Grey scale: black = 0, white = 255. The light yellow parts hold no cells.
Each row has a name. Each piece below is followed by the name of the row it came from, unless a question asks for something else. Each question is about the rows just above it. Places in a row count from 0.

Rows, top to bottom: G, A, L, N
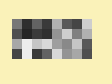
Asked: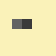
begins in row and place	G, 2
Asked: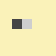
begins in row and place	G, 6
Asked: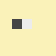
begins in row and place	N, 0
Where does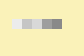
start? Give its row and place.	L, 1
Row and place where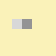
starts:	N, 4
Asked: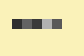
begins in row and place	G, 1
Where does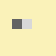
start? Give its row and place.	N, 3

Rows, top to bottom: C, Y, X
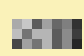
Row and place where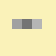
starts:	X, 1
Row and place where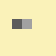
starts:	C, 2
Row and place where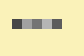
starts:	X, 0

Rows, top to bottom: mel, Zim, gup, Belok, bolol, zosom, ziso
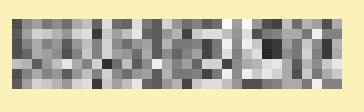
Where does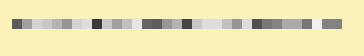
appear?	Zim
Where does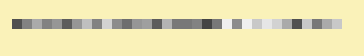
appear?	zosom
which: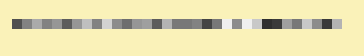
gup
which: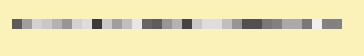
ziso

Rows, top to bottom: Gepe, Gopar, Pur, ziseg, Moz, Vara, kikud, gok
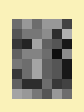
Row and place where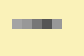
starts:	gok, 0
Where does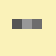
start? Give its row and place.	gok, 3
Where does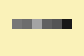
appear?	Moz
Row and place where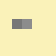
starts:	Gopar, 2

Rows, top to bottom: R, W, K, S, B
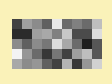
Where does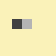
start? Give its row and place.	B, 4
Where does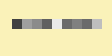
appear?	R

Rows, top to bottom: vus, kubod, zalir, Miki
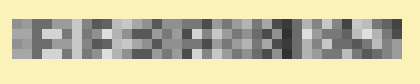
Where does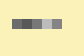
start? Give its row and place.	zalir, 33
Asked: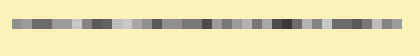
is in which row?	zalir
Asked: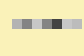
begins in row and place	vus, 29
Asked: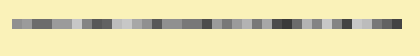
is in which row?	vus
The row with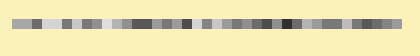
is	Miki

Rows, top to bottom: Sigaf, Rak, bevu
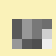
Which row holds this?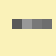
Sigaf
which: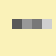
Rak
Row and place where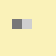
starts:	Rak, 2
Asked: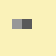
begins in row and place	bevu, 0
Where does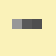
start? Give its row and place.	bevu, 0

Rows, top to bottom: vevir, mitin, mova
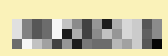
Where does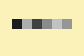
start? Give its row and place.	mitin, 5
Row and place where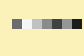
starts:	vevir, 3

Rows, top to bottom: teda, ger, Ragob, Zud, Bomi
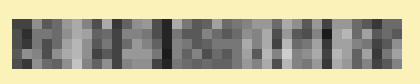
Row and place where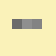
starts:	ger, 22
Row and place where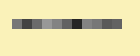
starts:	Ragob, 9
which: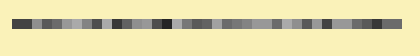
teda
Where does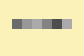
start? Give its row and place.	teda, 4

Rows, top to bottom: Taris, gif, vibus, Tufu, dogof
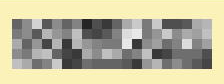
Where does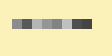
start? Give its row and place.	gif, 1
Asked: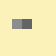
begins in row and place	Taris, 4
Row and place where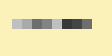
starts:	Tufu, 9
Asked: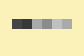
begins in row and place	Tufu, 5
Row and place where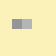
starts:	dogof, 13

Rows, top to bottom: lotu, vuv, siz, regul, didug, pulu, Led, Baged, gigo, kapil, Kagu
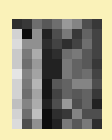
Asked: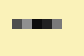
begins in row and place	Kagu, 1
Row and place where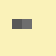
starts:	lotu, 3
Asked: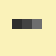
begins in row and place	siz, 5
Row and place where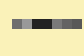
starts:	didug, 1
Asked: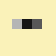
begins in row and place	Led, 2
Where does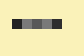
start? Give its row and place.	Kagu, 4
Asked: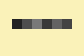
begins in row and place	vuv, 3

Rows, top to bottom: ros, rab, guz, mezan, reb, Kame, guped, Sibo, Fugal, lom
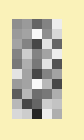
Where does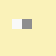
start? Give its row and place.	rab, 2
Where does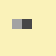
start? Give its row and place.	Kame, 1
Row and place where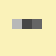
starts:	Fugal, 0
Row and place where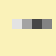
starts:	Kame, 0
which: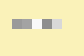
rab

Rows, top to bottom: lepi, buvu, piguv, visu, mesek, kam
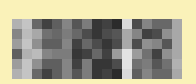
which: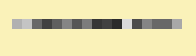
lepi
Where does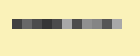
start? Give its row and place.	piguv, 6
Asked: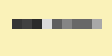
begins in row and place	kam, 8
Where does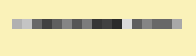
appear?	kam

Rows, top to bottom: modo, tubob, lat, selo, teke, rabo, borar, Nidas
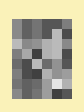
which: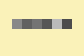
tubob
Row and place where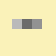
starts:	teke, 2
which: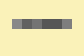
modo
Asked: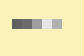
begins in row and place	borar, 1
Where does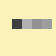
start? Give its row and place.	rabo, 2
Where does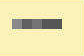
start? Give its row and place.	modo, 0
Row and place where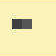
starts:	Nidas, 4

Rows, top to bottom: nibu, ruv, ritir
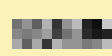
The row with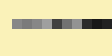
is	ruv
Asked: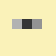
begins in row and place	nibu, 3
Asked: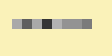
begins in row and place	ritir, 0
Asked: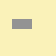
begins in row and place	ritir, 5
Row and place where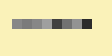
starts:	ruv, 0

